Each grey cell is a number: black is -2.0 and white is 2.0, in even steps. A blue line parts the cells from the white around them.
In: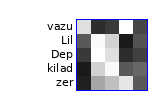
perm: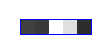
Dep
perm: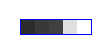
Dep
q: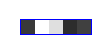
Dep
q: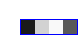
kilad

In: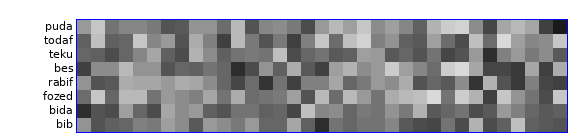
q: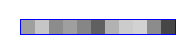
puda
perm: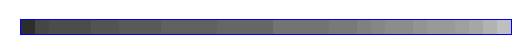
bib
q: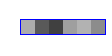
bes
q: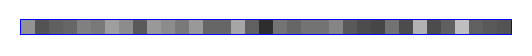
bib
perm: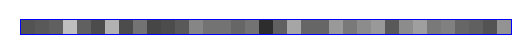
bib

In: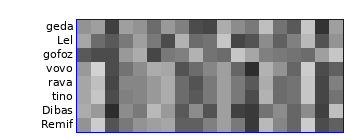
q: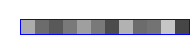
tino
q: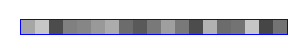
tino
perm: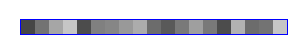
tino
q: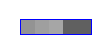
Remif

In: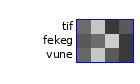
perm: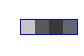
vune
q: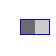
fekeg
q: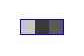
tif
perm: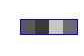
tif
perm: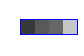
vune

